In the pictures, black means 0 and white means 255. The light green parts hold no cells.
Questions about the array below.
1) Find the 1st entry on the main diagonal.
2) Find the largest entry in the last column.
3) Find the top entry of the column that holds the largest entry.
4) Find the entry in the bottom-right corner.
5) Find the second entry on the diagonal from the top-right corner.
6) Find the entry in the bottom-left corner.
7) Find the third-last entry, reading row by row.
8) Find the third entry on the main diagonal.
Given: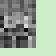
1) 109
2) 152
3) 136
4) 122
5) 95
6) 109
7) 82
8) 109

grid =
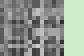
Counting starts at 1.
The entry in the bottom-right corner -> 49
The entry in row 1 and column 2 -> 149
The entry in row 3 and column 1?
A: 90
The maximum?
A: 202
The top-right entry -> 120
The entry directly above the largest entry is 74
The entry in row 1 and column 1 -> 120
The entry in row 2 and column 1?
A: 135
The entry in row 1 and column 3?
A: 135
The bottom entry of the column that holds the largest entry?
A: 74
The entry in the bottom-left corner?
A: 90
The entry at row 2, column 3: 120
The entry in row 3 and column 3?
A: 149
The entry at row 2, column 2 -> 135
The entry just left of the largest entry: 178

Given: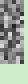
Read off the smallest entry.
36
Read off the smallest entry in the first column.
52
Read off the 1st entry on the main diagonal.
172
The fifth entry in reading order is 172
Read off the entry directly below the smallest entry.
65
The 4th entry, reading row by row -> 65
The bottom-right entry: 65
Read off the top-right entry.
143
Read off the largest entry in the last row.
200
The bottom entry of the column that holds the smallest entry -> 143
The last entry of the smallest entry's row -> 143
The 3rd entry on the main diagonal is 104
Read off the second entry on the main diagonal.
77
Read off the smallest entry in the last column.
52
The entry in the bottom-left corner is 159
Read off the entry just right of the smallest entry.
104
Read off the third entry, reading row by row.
143

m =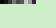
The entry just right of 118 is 74
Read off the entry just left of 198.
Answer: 89

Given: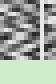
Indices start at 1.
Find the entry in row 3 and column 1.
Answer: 231
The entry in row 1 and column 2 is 91
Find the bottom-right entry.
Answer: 176
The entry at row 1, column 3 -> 106
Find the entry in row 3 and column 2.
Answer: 205
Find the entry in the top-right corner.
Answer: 217
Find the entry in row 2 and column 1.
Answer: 191
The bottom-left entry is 106
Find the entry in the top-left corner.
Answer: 135
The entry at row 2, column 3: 161
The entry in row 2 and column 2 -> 205

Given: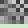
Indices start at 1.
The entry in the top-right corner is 72
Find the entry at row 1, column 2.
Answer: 114
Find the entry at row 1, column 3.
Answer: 176
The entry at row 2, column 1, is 162
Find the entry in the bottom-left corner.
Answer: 162
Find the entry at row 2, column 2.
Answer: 146
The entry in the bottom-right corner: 191
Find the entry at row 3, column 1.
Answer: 87
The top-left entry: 72

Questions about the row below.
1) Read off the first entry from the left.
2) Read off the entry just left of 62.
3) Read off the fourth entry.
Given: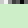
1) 201
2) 147
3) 62

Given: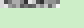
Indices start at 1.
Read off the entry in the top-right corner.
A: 118
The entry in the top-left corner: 216
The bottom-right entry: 246
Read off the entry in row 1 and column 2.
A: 78
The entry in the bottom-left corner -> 216
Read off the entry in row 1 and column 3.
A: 118

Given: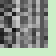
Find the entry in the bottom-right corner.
142
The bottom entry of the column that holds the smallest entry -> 155
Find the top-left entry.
87
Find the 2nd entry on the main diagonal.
87
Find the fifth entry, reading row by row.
195
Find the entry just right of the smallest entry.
72
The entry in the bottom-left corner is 167
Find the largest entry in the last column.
155
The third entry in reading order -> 59
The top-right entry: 112
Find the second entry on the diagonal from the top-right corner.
87
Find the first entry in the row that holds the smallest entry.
45
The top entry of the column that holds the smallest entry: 142
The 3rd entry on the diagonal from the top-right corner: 183
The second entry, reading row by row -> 72
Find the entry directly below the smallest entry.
72
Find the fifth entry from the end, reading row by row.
183
